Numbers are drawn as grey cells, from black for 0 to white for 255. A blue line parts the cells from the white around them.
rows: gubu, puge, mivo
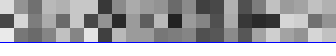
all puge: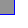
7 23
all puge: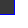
17

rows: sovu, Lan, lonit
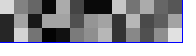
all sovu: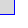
0
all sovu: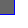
2 11
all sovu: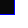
3 6 7
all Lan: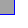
1 3 4 7 12

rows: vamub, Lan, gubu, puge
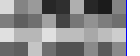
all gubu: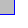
4 5 7
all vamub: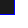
7

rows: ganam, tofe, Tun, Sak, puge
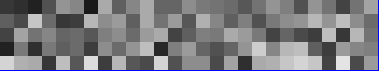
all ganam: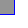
4 19 22
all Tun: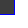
22

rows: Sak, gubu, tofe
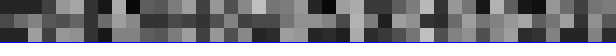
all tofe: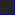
0 1 18 22 40 41
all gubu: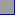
8 28 33 40
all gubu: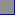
21 22 29 42
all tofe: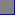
8 9 32 39 42
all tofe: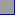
2 13 20 36

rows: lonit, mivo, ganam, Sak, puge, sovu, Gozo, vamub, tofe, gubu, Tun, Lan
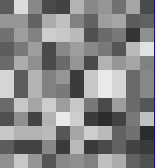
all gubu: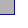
1 2
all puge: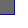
0 4
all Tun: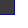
4 6 10

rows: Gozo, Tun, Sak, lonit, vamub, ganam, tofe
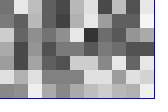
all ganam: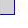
10
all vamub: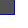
4
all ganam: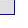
0 2 6 7 9
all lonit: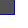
3 9 10
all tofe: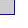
7
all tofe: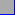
3 5
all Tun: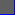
1 3 8 9

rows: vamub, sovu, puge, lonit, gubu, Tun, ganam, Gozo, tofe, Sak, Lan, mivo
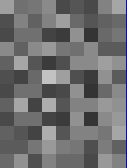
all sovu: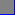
1 3
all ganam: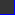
6
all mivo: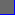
0 4 5
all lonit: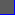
7 8
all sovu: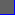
2 7

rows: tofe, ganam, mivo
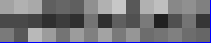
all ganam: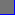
6 13
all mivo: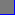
0 8
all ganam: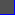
9 12
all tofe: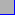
1 7 10

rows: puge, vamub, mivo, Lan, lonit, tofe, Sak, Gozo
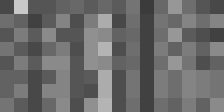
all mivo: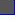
0 4 5
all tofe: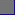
9 15
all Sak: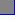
3 4 13

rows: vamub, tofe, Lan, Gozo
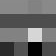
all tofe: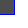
0 1 2 3
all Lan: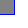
0 1 3
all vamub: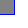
2
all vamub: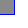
0 1 3

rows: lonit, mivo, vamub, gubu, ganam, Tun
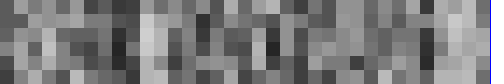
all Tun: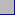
5 11 27 33
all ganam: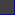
12 19 21 25
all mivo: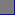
6 7 13 21 34
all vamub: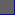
0 5 6 12 17 27
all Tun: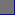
13 28
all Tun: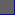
12 15 30

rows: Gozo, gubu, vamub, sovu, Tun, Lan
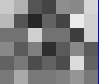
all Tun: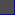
2 4
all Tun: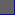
0 3 6
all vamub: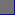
0 1 3 4
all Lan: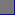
0 2 3 6
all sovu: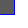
1 4 6

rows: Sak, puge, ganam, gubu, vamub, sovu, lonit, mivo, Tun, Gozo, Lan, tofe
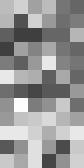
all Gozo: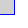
2 4
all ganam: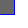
3 4

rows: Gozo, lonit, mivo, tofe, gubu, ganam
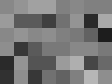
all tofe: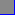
5 6
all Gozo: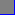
4 6 7
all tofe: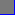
3 4 7
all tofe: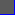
2

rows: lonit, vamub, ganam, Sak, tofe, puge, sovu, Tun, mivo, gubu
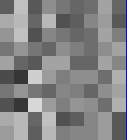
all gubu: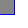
5 6
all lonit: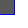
2
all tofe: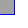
0 3 4 7

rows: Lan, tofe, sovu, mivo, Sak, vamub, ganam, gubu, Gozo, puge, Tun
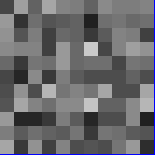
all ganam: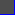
0 2 8 9
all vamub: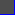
6 7 8 10
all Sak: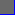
0 5
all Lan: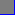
5 8 9
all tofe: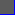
4
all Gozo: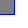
4

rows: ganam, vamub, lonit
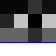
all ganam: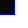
0 1
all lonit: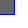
0 1 3
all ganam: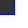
2
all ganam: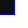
3
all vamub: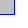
1 3

